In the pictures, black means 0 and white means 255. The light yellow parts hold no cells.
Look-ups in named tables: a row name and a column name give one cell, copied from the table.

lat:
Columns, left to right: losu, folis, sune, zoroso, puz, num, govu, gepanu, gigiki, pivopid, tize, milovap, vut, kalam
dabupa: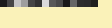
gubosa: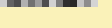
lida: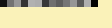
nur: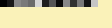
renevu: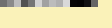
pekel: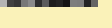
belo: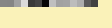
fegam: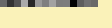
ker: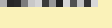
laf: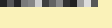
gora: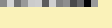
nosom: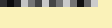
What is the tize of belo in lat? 188
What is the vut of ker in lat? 52
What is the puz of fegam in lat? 39
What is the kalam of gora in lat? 153
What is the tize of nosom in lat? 116
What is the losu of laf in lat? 35
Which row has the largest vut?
laf

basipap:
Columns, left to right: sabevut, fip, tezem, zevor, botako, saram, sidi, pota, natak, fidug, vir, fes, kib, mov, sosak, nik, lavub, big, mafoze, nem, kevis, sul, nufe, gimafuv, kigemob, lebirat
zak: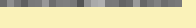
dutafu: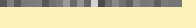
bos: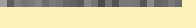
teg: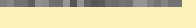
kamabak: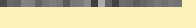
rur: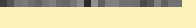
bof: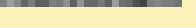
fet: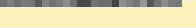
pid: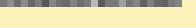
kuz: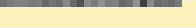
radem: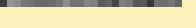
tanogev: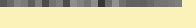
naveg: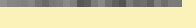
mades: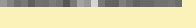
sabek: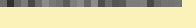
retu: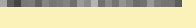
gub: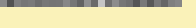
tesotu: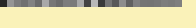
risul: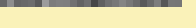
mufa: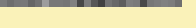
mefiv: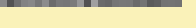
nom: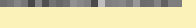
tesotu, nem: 128
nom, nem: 152
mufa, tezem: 119
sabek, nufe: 105
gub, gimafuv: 102
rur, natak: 107
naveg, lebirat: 122
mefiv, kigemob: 116
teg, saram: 144
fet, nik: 111
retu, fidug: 130
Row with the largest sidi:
tesotu

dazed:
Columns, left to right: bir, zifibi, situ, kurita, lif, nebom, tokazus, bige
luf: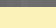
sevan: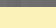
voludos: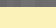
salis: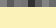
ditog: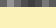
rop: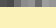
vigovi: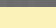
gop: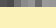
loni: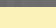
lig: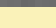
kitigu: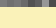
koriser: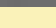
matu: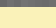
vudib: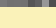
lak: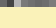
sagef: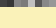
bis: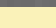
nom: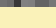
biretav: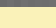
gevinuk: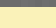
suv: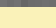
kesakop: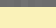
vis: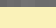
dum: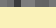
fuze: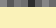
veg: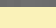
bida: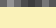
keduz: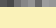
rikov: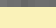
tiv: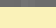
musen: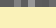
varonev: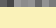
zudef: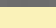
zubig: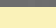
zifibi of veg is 110
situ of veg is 108
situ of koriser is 108
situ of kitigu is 119
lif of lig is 106
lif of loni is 110
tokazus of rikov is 111
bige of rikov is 109
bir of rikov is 117
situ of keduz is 114
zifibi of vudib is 113
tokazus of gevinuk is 111
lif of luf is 110
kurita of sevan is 112
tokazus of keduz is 157
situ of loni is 107
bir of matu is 105
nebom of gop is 106
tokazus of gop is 154
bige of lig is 108
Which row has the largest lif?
sagef

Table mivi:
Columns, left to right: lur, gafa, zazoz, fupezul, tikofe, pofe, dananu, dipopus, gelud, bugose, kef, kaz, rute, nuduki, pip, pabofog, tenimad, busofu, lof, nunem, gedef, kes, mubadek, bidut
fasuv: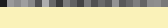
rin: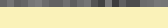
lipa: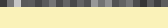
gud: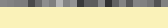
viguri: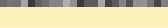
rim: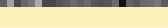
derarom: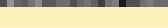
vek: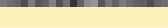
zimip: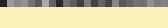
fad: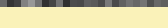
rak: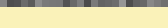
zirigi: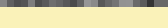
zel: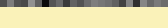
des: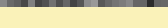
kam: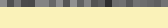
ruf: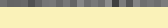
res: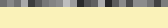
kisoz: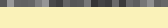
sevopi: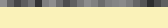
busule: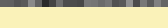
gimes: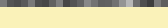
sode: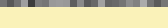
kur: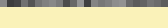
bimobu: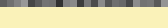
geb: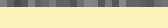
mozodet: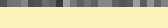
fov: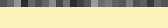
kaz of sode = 138
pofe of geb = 99
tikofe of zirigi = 126
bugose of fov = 113
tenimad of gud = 98
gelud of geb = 98
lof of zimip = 101
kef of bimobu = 138
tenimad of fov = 96
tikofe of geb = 131
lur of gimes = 122
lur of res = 111
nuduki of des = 153
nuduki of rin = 84
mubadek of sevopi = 74
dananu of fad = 49
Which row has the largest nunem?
mozodet

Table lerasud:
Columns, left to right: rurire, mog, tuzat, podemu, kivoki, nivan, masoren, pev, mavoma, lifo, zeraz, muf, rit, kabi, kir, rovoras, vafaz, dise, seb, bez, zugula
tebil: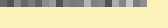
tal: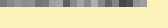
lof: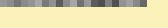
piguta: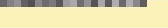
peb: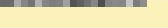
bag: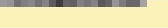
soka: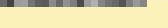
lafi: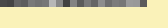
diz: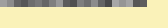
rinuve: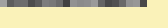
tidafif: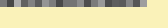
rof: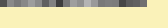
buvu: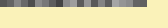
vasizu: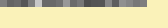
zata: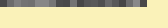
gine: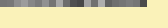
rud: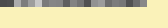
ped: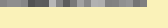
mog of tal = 137
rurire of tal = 122
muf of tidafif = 141
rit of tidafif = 78
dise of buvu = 149
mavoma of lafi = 135
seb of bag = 103
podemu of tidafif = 97
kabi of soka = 177
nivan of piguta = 135
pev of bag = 93
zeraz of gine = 79
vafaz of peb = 138
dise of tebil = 132

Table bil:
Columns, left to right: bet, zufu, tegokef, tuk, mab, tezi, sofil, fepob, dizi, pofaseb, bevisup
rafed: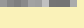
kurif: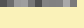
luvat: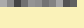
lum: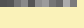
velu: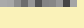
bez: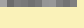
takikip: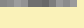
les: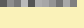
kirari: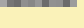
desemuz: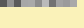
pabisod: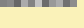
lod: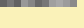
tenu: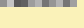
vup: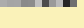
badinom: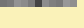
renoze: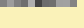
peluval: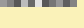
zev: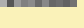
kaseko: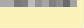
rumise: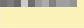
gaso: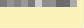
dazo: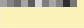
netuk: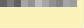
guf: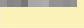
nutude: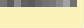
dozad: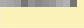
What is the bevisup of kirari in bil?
156
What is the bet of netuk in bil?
99
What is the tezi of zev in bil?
106
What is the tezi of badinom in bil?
68
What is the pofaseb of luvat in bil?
83
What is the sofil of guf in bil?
173
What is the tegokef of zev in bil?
154
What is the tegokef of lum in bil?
117
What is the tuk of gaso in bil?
154
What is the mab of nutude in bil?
91
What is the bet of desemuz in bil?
88
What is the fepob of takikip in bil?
125
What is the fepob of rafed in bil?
117
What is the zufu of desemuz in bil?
146

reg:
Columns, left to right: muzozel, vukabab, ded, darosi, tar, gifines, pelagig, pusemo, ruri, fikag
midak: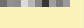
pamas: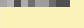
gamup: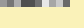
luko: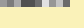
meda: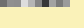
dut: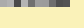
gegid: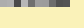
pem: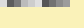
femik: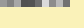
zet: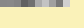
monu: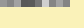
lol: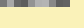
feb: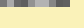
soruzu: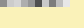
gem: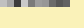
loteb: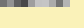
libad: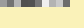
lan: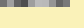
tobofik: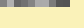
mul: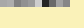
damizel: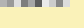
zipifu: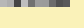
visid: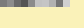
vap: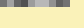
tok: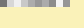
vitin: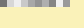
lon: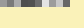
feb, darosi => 95
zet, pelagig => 195
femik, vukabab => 130
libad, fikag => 108
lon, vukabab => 122
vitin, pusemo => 133
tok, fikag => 150
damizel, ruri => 135
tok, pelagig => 171
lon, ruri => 199
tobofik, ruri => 85
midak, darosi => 219
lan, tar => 158

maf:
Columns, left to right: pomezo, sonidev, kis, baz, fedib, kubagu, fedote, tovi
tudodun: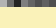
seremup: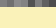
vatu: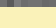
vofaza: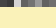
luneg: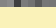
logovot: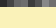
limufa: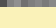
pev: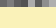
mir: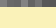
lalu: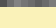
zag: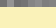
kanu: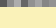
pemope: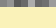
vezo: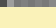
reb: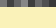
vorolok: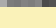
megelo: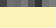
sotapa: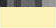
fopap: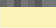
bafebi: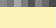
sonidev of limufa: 130
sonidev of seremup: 112
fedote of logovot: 136
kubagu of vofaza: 154
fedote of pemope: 112
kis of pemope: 90
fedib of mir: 99
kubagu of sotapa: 72
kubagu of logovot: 83
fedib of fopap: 107
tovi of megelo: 124
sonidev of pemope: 148
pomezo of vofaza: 68
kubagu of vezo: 129
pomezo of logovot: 44
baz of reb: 135
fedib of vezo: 119
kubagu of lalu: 95
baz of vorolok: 130
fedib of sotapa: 103

